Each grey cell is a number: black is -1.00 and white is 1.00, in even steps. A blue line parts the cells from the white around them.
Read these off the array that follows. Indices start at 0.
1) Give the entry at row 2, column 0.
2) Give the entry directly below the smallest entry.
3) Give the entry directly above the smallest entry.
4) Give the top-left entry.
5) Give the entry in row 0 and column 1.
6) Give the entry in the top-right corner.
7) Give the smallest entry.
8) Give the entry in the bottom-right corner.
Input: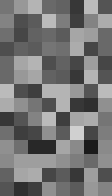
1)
-0.13
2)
-0.18
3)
-0.45
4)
-0.08
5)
0.19
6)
-0.34
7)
-0.80
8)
0.03

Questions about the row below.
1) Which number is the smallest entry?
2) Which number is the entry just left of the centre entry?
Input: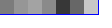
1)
-0.57
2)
0.28

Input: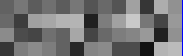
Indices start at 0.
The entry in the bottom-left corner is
-0.58
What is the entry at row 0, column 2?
-0.28
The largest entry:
0.58
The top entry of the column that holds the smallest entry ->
-0.58
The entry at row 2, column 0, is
0.09
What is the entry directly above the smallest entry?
0.20
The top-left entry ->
-0.23
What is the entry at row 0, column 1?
-0.07
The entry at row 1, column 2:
0.26
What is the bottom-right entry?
0.47
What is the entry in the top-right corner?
0.14
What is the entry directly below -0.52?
-0.40
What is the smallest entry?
-0.86
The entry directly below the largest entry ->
0.04
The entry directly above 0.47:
0.14
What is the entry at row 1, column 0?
-0.18

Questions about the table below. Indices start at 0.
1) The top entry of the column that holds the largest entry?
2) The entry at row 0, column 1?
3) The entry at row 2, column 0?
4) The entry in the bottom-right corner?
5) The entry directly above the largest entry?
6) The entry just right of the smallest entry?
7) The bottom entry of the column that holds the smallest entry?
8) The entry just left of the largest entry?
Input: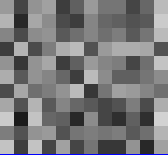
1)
0.47
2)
-0.46
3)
0.04
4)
0.26
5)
0.36
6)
0.53
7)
-0.52
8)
-0.63

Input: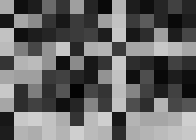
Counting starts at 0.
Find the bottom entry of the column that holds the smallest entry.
0.62
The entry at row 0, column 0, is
0.36
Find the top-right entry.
-0.71
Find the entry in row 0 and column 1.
-0.88
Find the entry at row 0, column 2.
-0.77
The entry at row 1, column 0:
-0.82
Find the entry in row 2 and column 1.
-0.88
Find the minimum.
-0.98
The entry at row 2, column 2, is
-0.77
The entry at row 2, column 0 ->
0.52
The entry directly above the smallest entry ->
-0.71
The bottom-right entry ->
0.57
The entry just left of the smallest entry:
-0.33
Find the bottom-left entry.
-0.77
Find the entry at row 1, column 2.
0.09
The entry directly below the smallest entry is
-0.71

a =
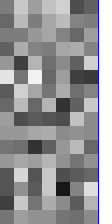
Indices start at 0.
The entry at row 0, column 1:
0.57
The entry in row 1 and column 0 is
-0.19
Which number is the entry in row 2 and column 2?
0.19
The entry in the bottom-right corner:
0.09
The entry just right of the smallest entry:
0.03
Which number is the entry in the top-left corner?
-0.02
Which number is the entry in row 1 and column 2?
-0.02
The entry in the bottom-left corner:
-0.08
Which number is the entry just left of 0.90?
-0.08
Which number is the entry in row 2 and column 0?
-0.02
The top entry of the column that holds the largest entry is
0.24
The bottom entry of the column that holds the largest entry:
0.14
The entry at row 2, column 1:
-0.02
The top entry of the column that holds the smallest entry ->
0.63
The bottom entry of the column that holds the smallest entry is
-0.08
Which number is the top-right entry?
-0.24
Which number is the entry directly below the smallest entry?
0.09

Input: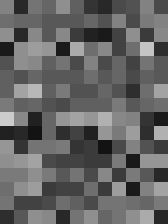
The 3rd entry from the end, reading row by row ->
0.12
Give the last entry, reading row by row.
-0.69
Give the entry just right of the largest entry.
0.07
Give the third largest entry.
0.44
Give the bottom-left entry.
-0.64
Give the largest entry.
0.60
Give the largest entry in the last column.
0.39
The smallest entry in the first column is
-0.80
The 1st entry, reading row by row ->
0.02
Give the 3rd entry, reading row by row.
-0.09
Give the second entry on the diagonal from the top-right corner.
-0.04
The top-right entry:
-0.42
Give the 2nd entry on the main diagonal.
-0.20
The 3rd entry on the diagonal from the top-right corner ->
0.12
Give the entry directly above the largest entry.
-0.04
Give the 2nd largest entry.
0.54
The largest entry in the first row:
0.12
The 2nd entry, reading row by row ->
-0.69

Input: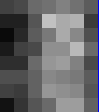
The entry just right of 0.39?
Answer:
-0.54
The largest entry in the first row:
0.01
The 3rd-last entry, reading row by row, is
0.23
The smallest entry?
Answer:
-0.92
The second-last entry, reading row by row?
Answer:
0.23
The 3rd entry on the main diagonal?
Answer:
-0.28
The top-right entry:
-0.28
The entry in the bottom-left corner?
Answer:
-0.86
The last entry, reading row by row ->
-0.23
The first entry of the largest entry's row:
-0.75
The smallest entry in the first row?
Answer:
-0.49
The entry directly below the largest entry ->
-0.05
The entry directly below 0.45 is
0.01
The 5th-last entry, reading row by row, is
-0.33
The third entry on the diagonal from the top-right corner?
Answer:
0.33
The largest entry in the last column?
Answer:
-0.17
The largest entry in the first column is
-0.38

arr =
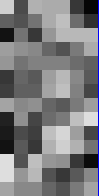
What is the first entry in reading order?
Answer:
0.62
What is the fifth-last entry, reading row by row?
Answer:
0.07
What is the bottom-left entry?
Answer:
0.29
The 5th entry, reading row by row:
0.34
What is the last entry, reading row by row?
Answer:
0.29
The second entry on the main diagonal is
-0.36
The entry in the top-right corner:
-0.96
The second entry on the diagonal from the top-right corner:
-0.15
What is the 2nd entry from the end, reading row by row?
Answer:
-0.04
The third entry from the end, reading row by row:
-0.36
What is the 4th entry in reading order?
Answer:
0.34
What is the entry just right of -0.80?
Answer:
-0.41
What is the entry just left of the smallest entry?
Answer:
-0.57
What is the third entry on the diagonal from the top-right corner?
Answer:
0.44
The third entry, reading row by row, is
0.39
